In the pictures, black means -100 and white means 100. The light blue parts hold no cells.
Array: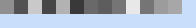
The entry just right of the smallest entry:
-18
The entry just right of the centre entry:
-27
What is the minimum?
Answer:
-55
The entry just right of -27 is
-8

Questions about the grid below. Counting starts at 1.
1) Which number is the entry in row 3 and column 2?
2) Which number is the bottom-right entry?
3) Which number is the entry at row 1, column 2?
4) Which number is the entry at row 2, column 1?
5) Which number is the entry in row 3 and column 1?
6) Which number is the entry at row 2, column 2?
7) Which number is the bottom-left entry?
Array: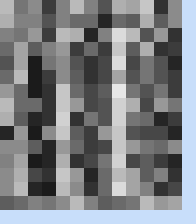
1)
-8
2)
29
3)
-8
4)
37
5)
1
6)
1
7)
-27

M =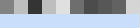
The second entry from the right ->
-23
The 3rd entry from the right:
-32
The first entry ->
2

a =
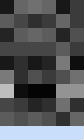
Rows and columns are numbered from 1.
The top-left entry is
-81
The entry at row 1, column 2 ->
-20
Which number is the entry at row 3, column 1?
-72
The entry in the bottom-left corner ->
-28
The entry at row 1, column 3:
-12
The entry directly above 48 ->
-4
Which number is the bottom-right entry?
-20
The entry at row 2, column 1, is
-28

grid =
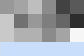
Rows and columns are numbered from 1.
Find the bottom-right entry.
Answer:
93
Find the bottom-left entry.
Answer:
58
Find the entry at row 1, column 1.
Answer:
19
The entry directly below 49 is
19

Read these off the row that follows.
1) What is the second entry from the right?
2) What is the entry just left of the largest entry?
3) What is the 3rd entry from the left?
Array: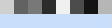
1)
-85
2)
-66
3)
-6

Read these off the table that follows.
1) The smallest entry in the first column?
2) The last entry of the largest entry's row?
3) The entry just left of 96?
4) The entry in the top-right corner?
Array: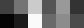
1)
-96
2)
-41
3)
-79
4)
-60

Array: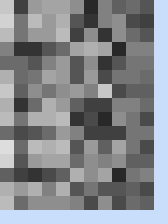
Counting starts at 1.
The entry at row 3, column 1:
47
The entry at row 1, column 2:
-50
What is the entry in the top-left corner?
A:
56
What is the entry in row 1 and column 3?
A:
21
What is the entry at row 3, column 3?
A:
21
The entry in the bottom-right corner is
-25
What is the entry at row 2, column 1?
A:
65
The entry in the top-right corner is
-33
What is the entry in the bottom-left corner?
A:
47
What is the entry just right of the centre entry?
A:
-50
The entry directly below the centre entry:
-60
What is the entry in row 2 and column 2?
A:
-8

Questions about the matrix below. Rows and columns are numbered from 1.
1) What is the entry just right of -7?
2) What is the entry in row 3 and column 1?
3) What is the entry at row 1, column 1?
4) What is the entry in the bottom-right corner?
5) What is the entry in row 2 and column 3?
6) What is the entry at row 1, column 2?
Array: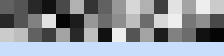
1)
11
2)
59
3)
-24
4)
-96
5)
1
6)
-34

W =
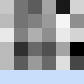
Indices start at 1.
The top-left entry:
56
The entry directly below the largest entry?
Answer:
83
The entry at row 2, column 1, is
46
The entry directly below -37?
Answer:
-18
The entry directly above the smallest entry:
66
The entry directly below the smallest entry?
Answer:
-45
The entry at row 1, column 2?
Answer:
-9

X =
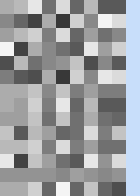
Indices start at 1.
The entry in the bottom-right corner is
-39
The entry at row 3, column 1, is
25
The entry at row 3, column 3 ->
63
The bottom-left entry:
35
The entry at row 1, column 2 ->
45
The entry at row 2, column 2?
-20
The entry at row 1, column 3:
81
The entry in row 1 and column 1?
35
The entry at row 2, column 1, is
7

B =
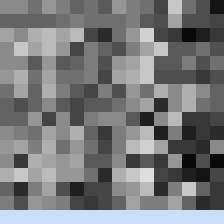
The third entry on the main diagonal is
37
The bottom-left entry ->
-2
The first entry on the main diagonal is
8
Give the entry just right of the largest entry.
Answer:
-46
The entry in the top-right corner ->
-84
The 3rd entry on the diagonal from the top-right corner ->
-92
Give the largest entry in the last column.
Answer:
8
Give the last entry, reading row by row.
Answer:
-56
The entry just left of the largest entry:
56
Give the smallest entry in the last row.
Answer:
-66
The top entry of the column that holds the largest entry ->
-12
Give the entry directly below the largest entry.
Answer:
46
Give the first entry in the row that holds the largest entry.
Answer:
37
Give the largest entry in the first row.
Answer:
56
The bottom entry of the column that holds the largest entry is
-2
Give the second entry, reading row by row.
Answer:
8
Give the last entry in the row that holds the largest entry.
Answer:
-46
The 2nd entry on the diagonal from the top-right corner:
-38

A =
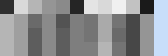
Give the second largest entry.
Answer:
79
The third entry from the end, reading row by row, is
-9
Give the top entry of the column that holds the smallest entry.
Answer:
-80
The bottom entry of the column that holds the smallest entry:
17
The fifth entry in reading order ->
8
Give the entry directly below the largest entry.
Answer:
-9
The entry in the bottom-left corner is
42
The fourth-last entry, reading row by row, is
42
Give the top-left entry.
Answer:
-63
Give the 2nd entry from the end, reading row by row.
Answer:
-44

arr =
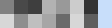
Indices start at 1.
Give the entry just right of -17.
69
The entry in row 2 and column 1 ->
69
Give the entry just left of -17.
30
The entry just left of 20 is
40
